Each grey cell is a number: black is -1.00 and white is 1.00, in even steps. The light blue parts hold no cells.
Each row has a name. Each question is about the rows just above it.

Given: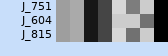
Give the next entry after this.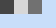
[0.60]
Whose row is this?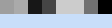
J_604
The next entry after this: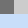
[-1.00]
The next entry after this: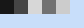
[-1.00]
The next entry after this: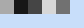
[0.60]

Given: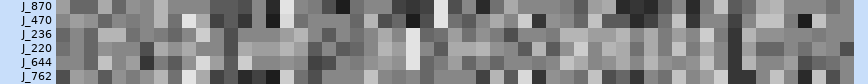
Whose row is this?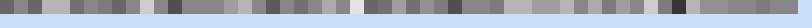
J_236
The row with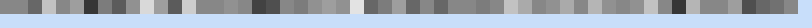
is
J_644

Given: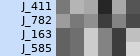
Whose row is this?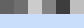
J_163

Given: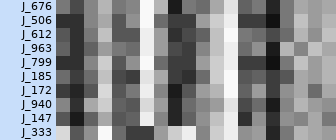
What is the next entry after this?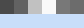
[-0.42]
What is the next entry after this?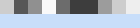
[-0.52]
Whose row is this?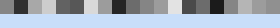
J_940
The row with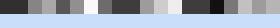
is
J_506
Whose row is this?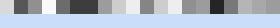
J_333
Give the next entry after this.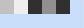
[0.13]

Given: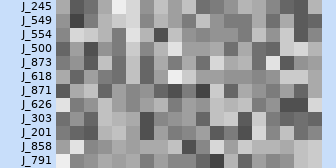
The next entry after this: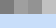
[0.42]
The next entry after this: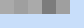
[0.06]
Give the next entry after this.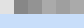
[0.33]
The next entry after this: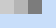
[0.77]
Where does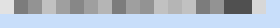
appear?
J_626
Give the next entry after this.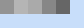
[-0.29]
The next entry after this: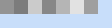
[0.25]

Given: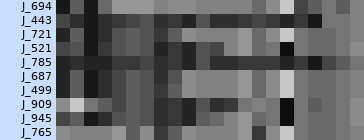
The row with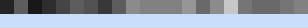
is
J_499
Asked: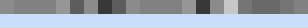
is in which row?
J_765
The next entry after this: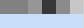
[-0.08]

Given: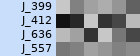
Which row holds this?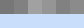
J_557
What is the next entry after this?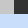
[-0.44]
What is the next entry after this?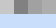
[0.17]
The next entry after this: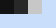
[-0.60]
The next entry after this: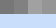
[0.01]

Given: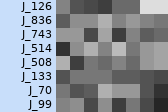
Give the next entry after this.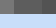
[-0.43]
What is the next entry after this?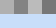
[0.19]
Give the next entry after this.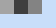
[-0.27]
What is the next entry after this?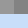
[-0.07]
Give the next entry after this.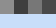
[-0.70]
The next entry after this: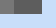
[-0.35]

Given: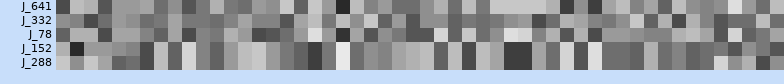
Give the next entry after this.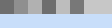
[0.56]
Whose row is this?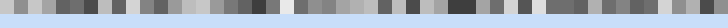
J_288
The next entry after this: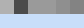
[0.03]

